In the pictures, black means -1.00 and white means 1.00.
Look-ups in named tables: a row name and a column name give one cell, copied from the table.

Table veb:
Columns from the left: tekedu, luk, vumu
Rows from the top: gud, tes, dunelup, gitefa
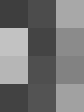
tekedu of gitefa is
-0.48
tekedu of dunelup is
0.43
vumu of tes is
0.09
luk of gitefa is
-0.35
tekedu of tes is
0.52
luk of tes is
-0.47
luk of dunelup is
-0.38
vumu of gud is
0.32
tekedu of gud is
-0.51
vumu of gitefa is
0.26
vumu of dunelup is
0.02
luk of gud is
-0.40

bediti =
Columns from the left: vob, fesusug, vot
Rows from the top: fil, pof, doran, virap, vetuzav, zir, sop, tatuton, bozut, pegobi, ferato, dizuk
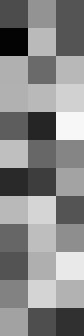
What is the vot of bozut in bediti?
0.11
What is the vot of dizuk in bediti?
-0.62
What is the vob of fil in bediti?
-0.40
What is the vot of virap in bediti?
0.64
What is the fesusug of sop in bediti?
-0.52
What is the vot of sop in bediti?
0.28
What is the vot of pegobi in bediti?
0.83

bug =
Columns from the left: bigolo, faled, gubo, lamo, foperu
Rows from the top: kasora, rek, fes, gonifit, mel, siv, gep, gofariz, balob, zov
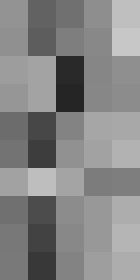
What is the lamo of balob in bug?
0.19
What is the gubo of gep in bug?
0.29
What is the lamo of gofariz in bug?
0.19
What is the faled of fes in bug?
0.28
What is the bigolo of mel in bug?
-0.15
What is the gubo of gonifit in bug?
-0.71
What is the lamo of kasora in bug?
0.11
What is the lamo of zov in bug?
0.24
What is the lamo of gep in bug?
-0.03
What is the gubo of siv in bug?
0.14
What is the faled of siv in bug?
-0.52
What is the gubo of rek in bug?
-0.01
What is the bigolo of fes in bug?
0.23
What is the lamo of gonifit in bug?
0.06
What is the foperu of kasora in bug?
0.50
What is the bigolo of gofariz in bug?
-0.12
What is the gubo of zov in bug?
0.03
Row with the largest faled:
gep

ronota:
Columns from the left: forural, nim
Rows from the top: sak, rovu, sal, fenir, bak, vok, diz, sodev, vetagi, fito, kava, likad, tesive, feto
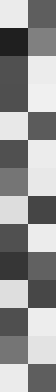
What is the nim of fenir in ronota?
0.88
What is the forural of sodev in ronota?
0.73
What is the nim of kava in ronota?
-0.44
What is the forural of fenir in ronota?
-0.38
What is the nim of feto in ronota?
-0.26
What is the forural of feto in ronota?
0.84
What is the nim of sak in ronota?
-0.26
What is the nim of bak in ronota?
-0.29
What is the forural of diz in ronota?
-0.08
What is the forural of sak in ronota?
0.84
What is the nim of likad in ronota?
0.86
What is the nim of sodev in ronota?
-0.46
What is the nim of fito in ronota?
-0.24
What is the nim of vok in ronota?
0.85
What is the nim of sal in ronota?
0.85
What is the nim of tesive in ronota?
0.78
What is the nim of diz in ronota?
0.82
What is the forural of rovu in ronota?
-0.76
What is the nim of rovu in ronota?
0.00
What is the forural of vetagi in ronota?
-0.37

